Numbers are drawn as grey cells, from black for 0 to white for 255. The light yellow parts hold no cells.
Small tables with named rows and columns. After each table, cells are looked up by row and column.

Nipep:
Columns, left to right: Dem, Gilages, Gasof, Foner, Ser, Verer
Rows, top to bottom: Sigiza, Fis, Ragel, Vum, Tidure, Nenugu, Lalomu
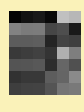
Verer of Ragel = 63
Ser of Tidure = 102
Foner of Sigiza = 9
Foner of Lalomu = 84
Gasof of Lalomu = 67
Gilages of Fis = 123
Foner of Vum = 52
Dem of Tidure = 84
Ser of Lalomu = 117
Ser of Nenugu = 101
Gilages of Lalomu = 66
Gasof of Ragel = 94
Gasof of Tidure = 88
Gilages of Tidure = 85
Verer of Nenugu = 138
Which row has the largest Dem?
Fis

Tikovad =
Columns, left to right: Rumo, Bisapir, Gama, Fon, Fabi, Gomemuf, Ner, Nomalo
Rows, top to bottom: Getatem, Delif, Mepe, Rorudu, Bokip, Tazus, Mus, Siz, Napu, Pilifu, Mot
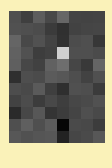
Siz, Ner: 74
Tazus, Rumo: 47
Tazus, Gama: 75
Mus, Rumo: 77
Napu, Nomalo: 73
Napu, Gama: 87
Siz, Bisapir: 76
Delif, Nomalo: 70
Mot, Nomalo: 87
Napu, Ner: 79
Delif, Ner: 69
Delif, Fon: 59
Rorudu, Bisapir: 81
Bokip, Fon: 97
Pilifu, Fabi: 6
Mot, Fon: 87

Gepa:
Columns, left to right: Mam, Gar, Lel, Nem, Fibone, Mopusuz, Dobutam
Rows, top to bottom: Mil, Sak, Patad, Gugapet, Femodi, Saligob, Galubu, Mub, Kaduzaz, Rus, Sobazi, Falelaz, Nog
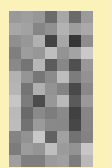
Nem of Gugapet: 190
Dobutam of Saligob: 146
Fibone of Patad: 167
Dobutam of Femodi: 152
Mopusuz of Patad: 54
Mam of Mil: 153
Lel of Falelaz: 149
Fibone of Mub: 185
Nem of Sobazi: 98
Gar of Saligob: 149
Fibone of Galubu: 131
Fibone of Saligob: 189
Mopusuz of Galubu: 73
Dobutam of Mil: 155
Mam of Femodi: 137
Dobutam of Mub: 153
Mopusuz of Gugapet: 163
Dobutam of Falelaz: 198
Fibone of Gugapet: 147

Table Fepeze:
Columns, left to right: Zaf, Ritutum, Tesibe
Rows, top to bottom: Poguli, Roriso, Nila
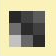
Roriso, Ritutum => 43
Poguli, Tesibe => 92
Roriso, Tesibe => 64
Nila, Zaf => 194
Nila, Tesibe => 42
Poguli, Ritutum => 65
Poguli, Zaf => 40

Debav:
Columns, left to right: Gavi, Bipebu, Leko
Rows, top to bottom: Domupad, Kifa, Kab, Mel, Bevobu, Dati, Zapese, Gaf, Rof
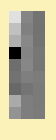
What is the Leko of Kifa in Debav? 114
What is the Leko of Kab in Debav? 115
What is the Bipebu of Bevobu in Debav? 135
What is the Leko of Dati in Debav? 124
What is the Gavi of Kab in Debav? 175
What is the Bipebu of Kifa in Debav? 128
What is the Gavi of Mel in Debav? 0
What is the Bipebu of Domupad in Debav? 133
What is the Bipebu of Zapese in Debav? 116
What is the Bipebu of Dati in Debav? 127
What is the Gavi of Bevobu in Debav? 110
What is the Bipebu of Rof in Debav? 126
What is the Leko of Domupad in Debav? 115
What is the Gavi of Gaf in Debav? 170
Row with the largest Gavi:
Domupad

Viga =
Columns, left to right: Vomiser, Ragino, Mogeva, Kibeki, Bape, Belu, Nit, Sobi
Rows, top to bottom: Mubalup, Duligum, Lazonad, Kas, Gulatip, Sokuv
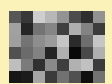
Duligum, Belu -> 175
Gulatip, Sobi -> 60
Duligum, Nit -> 131
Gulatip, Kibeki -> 138
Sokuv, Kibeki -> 59
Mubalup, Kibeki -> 183
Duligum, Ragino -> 37
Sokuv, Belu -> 80
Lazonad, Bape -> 197
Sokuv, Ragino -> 27

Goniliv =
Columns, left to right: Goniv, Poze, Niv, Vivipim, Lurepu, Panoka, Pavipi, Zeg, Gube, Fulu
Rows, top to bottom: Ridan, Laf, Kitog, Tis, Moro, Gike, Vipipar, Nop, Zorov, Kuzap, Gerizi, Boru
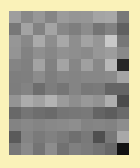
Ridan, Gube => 167
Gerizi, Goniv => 90
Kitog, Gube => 201
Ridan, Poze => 136
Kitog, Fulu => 119
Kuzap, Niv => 132
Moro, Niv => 163
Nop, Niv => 161
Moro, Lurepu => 164
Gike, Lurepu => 134
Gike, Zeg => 135
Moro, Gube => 184
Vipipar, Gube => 100
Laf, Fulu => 96
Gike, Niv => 140
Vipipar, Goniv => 125
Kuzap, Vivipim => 136
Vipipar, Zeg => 122
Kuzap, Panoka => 142
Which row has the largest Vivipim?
Nop

